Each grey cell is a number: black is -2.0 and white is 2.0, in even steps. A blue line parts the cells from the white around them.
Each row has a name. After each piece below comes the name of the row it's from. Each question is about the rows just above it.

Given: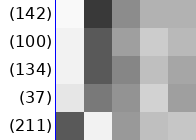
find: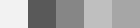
(134)
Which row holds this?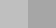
(134)
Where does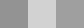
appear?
(37)
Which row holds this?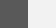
(211)
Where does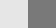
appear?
(37)
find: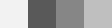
(134)

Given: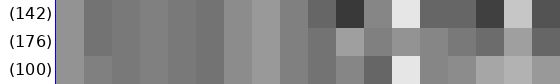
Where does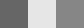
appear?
(100)
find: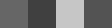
(142)
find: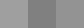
(176)
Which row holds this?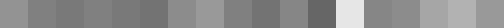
(100)
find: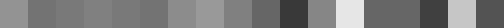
(142)

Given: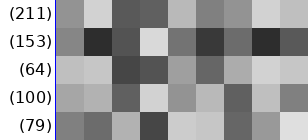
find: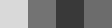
(153)
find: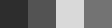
(153)
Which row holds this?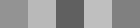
(100)
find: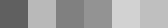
(211)
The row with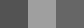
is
(64)

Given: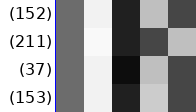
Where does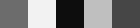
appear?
(37)
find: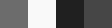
(211)

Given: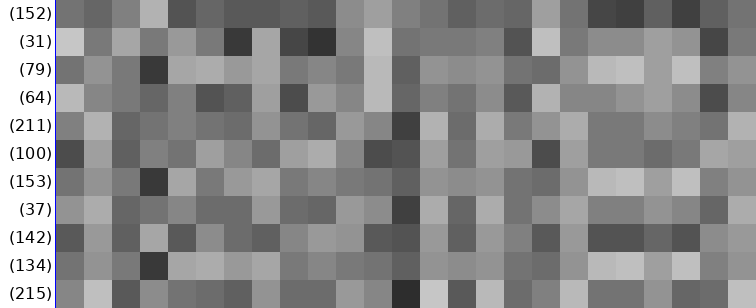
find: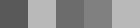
(215)
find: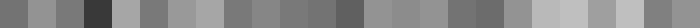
(153)
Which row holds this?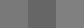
(64)
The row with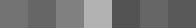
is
(152)
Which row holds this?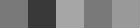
(153)
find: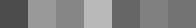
(64)
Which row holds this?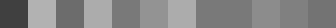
(211)

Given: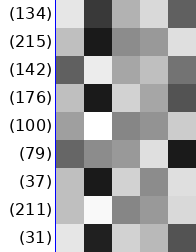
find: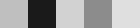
(37)
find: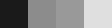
(215)
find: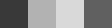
(134)
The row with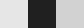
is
(31)
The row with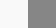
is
(211)

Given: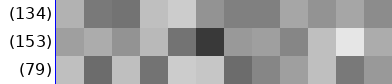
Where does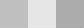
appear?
(153)
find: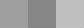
(153)
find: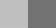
(79)
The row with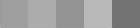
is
(153)
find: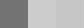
(79)

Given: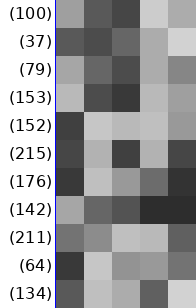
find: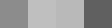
(211)
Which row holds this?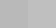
(152)
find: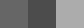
(79)
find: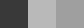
(153)
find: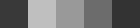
(176)
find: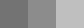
(211)

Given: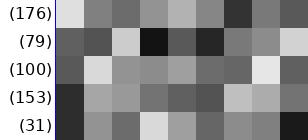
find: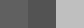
(153)
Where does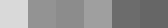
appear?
(100)
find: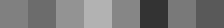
(176)

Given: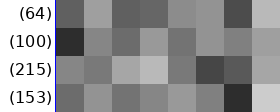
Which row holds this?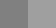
(100)
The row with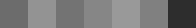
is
(153)
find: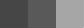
(215)
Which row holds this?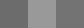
(100)
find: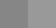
(153)
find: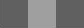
(64)
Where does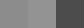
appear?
(64)

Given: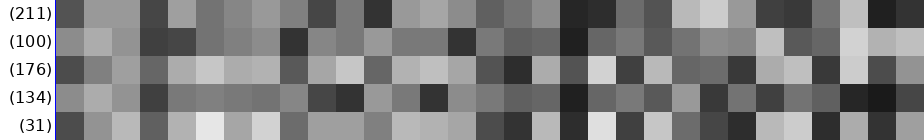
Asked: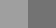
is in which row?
(211)
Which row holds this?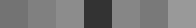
(100)
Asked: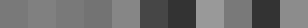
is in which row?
(134)

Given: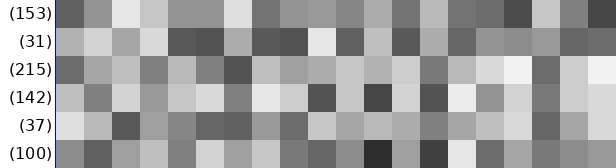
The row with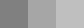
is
(37)
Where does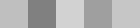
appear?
(100)
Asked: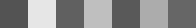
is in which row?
(31)

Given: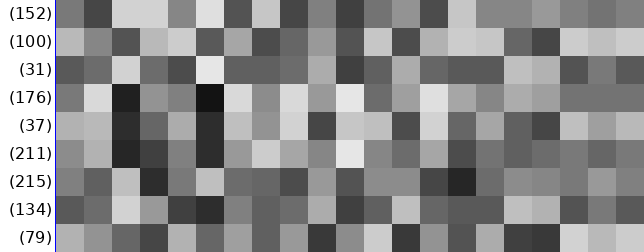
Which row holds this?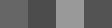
(215)
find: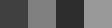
(211)
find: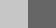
(100)
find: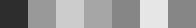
(211)

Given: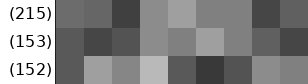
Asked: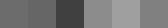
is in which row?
(215)
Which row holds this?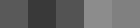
(152)
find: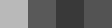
(152)
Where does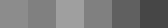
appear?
(153)
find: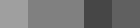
(215)

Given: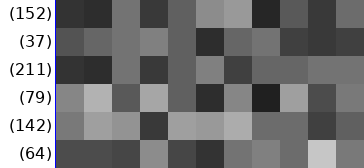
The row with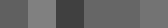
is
(211)
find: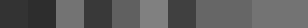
(211)
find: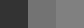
(64)
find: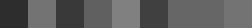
(211)
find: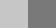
(64)
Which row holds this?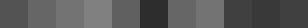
(37)

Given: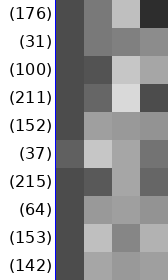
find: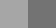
(37)
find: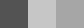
(100)
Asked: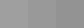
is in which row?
(152)
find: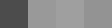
(64)

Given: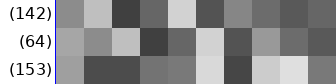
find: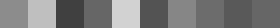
(142)
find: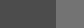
(153)
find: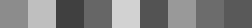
(64)

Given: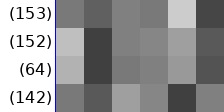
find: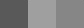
(142)
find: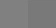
(153)
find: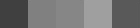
(152)

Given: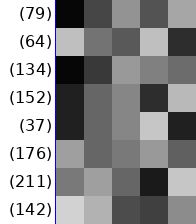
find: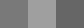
(211)
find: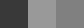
(134)

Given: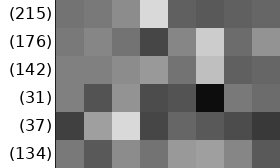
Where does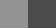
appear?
(31)
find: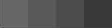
(37)
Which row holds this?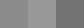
(142)
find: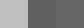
(142)

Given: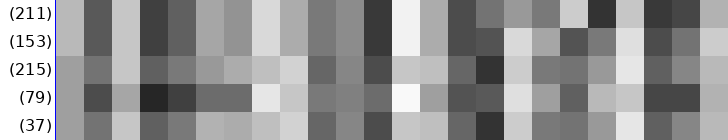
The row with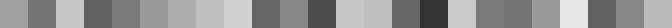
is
(215)
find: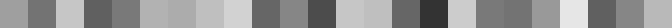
(37)

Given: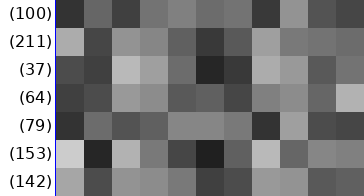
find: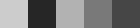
(153)
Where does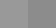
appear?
(64)
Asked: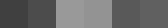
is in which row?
(142)
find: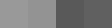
(142)
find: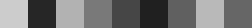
(153)
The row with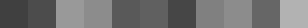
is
(64)

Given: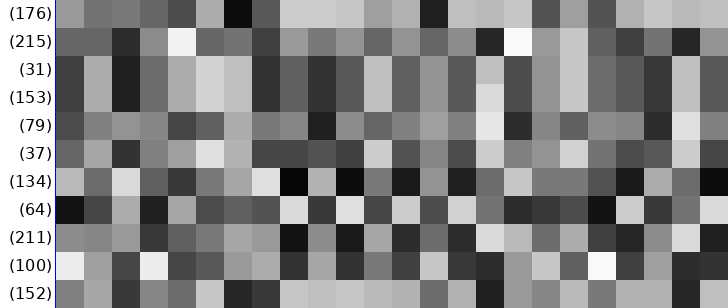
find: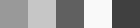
(100)
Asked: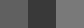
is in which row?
(134)
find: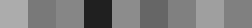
(79)
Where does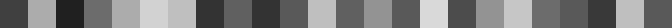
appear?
(153)
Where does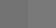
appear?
(176)
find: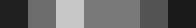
(134)

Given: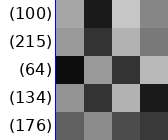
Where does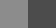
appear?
(176)
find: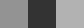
(134)
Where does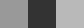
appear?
(64)
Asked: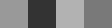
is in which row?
(215)

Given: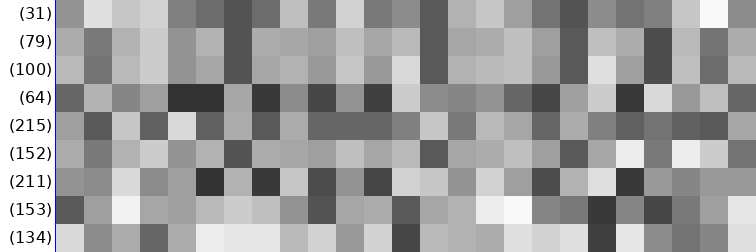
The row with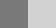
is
(31)
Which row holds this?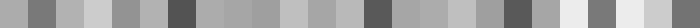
(152)
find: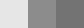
(134)
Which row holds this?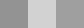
(211)
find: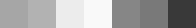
(153)
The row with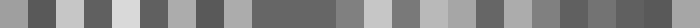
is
(215)

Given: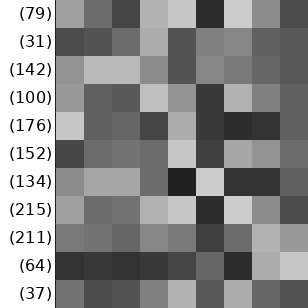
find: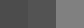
(37)
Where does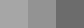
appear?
(152)
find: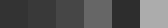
(64)
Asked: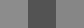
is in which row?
(142)

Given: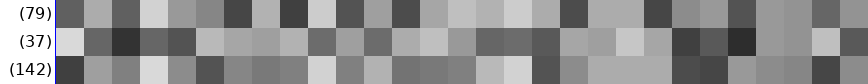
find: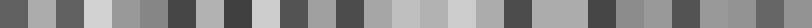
(79)
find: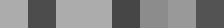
(79)
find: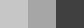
(37)
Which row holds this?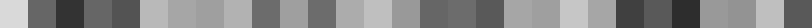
(37)

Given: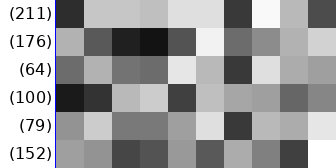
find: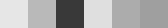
(64)
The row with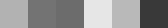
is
(64)
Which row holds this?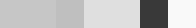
(211)

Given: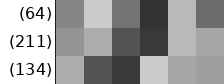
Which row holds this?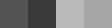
(211)
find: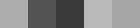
(211)
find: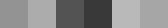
(211)
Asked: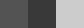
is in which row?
(134)
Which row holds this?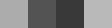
(211)
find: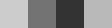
(64)
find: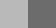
(64)

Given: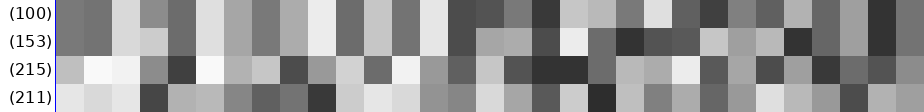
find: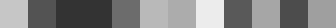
(215)
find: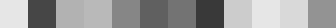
(211)
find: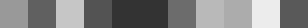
(215)
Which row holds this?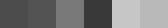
(100)

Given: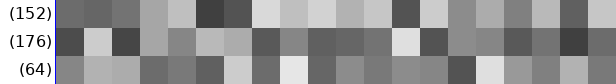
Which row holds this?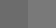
(64)
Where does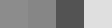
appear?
(64)
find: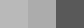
(176)

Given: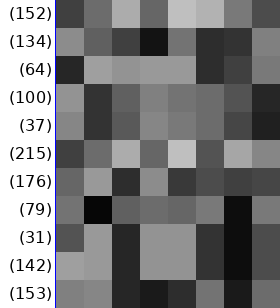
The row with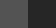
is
(100)
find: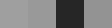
(142)

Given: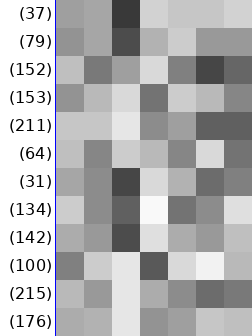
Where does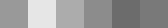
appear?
(215)
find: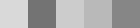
(153)
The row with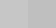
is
(176)
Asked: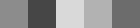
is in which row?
(31)
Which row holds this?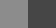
(31)

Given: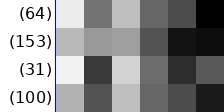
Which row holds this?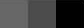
(64)
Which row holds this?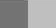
(64)
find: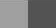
(153)
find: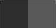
(31)

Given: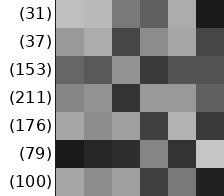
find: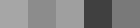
(100)
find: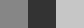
(79)
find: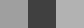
(176)
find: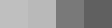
(31)
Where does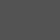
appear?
(153)

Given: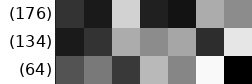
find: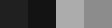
(176)
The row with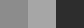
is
(134)
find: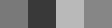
(64)
